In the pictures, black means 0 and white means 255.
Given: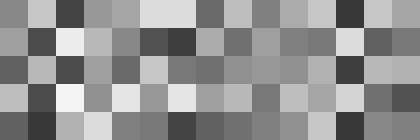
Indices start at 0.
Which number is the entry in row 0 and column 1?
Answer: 198
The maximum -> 244
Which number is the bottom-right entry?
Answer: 128
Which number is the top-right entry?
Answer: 165
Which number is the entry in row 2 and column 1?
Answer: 184
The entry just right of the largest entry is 144
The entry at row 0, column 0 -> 136
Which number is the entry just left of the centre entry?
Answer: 120
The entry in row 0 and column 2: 68
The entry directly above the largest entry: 75
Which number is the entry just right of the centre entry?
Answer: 144
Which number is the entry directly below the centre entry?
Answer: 159
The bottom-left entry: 97
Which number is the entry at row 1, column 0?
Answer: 159

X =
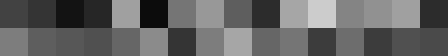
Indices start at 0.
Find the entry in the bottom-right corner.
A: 74
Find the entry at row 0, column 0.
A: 66
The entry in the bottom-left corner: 125
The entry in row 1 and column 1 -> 94
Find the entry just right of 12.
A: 117
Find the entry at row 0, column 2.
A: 19
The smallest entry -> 12
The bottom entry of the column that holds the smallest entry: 139
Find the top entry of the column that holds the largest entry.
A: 204

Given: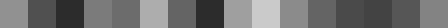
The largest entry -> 202
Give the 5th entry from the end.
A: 100
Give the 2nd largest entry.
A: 173
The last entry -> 131

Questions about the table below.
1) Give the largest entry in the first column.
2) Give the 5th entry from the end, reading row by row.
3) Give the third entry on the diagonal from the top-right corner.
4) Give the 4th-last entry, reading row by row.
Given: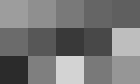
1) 157
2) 43
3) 211
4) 127

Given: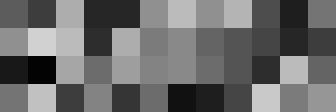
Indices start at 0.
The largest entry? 209
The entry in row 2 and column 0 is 24
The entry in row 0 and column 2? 173
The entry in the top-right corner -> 116
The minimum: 3
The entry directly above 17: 137
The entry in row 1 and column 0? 144
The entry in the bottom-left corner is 116
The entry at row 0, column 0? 92
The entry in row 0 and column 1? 61
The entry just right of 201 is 123
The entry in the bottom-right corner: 150
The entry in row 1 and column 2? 187

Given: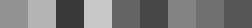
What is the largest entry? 199
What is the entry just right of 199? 100
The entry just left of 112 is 131

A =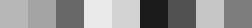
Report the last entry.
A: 125
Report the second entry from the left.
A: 164
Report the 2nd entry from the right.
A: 198

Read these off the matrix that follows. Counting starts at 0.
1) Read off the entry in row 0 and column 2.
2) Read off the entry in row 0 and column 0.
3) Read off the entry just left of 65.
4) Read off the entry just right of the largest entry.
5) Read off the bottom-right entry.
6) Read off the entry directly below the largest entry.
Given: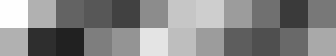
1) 99
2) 254
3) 87
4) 177
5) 169
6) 177

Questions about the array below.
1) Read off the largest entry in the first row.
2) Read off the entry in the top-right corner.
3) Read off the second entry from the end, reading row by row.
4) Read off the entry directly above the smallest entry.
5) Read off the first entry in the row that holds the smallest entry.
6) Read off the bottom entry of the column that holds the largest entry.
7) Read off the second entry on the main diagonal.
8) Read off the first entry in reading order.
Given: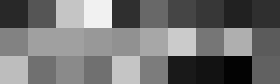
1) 241
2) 47
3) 3
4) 175
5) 189
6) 112
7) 160
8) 40

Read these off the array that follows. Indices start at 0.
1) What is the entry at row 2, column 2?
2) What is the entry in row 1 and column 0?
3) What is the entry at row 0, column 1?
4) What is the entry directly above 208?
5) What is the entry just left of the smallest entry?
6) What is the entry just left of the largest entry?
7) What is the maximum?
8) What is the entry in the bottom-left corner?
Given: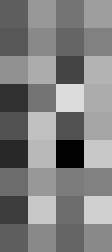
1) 68
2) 87
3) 152
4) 129
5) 185
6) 116
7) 220
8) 94

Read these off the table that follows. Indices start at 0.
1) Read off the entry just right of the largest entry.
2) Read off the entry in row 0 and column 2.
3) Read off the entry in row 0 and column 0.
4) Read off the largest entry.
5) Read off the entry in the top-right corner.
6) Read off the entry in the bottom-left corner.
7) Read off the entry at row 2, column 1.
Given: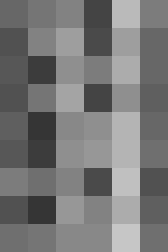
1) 111
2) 130
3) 103
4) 198
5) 124
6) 111
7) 60
